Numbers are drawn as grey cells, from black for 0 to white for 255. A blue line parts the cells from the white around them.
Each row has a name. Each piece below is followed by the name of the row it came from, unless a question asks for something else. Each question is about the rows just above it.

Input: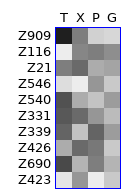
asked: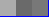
Z426
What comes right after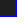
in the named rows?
[126]
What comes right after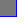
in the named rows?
[201]
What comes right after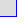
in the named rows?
[237]
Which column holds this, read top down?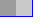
G
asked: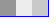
Z423
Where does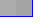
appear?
Z21

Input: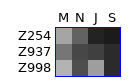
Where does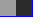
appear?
Z998
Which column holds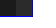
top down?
S
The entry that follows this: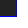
[27]
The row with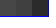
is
Z937
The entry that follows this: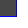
[64]
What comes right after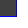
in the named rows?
[43]
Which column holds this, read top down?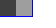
J

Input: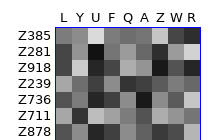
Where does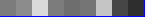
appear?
Z385
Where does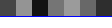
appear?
Z281
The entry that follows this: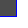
[181]
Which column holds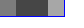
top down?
L

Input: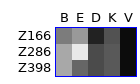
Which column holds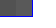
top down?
K
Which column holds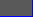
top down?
K
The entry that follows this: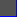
[12]

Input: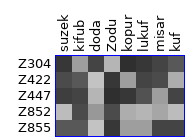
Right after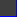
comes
[68]
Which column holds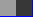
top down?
kopur
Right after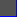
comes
[158]
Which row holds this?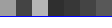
Z304
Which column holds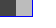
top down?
kuf

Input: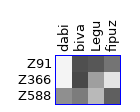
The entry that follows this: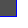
[87]
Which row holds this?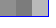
Z588
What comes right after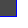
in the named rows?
[159]
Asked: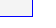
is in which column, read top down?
dabi
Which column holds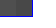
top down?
biva

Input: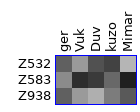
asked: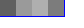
Z938
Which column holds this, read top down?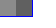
ger
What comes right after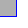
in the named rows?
[124]
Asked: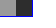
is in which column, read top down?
Vuk
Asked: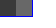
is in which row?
Z583

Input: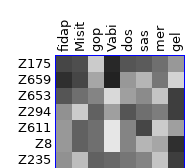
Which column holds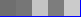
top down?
mer
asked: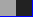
Z659
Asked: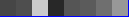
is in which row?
Z175
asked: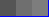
Z294

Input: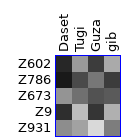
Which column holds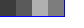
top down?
gib
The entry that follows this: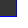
[176]

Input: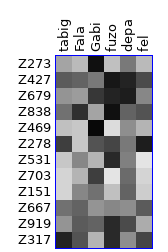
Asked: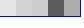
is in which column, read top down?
fel
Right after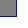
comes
[228]
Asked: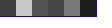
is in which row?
Z278
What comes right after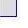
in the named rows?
[142]
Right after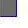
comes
[212]
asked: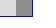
Z469
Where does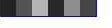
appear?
Z317

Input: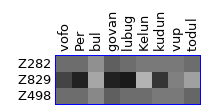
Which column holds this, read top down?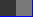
kudun
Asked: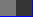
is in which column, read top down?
kudun
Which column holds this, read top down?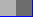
Kelun
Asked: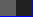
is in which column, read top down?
govan
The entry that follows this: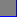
[160]
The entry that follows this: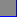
[95]

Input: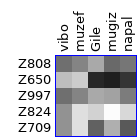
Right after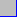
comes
[204]
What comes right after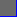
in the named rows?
[118]

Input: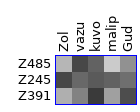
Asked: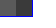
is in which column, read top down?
kuvo
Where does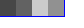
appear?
Z485
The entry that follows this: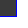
[160]
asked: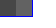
Z485
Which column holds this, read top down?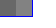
vazu

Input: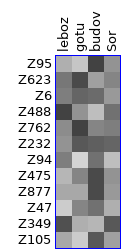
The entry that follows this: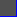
[175]
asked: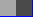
Z877
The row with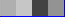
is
Z95
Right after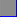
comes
[66]
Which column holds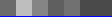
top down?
budov
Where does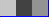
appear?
Z95

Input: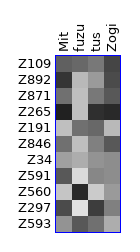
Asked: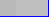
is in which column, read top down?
fuzu
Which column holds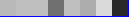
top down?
fuzu
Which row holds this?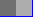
Z593
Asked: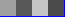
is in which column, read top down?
Mit
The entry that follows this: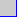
[154]
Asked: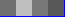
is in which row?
Z871

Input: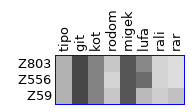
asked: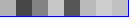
Z59
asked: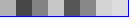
Z803
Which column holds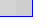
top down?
rali
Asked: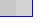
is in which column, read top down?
rodom
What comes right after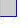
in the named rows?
[193]

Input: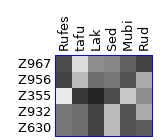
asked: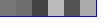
Z932
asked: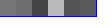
Z630
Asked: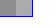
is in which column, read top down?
Rud
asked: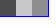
Z355

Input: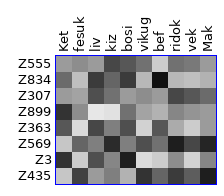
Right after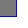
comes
[155]
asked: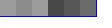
Z307
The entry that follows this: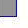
[155]

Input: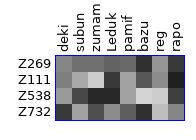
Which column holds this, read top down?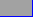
pamif
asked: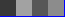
Z111

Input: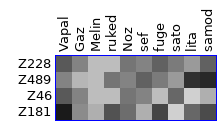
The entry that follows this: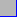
[189]
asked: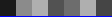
Z181
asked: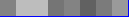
Z228
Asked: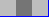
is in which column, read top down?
ruked
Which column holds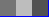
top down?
ruked
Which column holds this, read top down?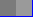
sato

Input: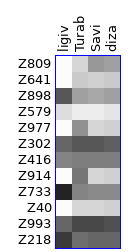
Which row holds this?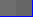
Z218
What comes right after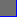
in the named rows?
[102]

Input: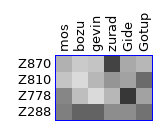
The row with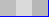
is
Z778
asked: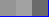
Z810
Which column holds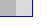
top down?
gevin
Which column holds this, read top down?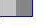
mos
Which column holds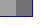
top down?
Gotup
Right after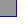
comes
[162]
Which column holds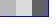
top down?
gevin

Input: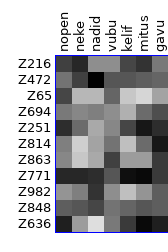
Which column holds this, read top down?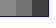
vubu
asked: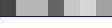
Z65
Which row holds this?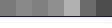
Z694

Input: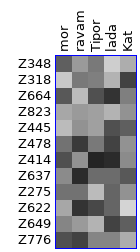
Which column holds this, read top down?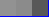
Kat
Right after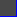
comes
[101]
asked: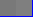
Z318
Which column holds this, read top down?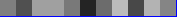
Tipor

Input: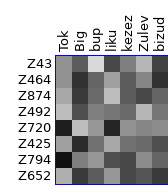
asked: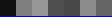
Z794
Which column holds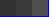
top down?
Big
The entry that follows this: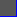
[58]
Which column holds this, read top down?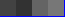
bizud
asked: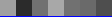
Z425

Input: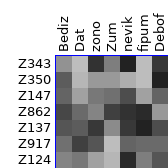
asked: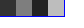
Z343
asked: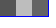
Z917
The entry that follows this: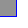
[189]
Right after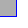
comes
[189]
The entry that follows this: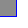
[56]

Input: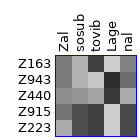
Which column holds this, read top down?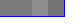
Zal
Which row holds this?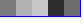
Z943

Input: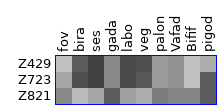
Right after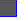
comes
[154]
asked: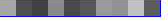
Z723
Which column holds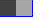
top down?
ses
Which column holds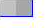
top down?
fov
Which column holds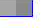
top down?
fov

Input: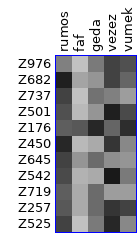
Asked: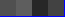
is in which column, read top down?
rumos
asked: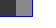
Z450
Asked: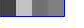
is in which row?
Z737
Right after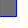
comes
[128]
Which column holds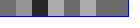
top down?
geda
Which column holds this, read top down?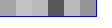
faf
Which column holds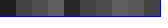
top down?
rumos

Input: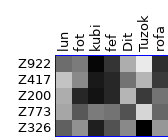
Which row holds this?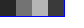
Z417
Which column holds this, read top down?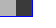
Tuzok
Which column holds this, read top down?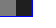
kubi
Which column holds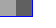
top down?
lun
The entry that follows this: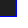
[82]
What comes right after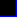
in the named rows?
[151]

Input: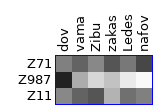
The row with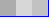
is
Z987
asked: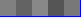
Z71
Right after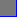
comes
[71]
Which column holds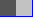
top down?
zakas

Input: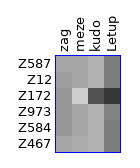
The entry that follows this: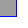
[166]
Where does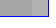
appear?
Z587

